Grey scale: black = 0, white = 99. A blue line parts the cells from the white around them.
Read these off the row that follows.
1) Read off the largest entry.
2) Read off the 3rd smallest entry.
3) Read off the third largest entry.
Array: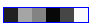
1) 97
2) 27
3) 51

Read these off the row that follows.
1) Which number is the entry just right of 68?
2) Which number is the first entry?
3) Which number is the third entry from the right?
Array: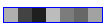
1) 26
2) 68
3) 48

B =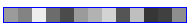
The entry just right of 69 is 82
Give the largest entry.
92
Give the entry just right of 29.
60

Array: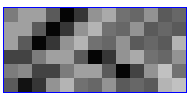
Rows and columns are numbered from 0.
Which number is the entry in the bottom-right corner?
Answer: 75
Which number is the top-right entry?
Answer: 40
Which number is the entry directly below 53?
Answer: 7
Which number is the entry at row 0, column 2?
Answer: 62
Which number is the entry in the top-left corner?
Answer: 48
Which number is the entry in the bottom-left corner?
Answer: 35
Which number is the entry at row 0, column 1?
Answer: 62
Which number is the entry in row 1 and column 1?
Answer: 62
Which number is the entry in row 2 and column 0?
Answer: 62
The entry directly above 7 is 53
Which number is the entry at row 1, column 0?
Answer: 62

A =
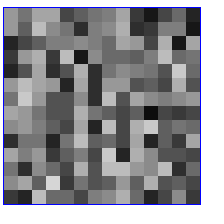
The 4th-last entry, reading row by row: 14
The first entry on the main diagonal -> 59
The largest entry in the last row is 73
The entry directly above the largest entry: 41
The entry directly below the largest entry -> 41
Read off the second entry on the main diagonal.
37
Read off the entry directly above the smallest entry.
54
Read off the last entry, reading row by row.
22
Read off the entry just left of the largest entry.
37
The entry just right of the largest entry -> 22
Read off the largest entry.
83
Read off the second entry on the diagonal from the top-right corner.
49
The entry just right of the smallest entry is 27
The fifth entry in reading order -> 27
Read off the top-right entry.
14
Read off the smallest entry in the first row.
9
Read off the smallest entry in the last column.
9
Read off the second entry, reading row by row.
45
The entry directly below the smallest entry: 78
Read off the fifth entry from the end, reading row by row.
41
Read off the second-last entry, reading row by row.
54
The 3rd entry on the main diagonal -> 37
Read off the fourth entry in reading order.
64
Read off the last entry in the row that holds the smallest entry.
27
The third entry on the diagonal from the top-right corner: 68

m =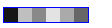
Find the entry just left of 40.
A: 66
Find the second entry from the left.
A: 74
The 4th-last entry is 53

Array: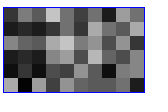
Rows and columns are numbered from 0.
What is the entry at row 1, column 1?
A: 16
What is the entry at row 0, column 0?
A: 21
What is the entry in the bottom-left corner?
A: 66
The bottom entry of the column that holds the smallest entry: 1
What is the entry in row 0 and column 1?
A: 48
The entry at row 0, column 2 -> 35
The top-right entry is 44
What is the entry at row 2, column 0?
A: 52
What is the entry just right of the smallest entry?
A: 61
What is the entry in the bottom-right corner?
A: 11
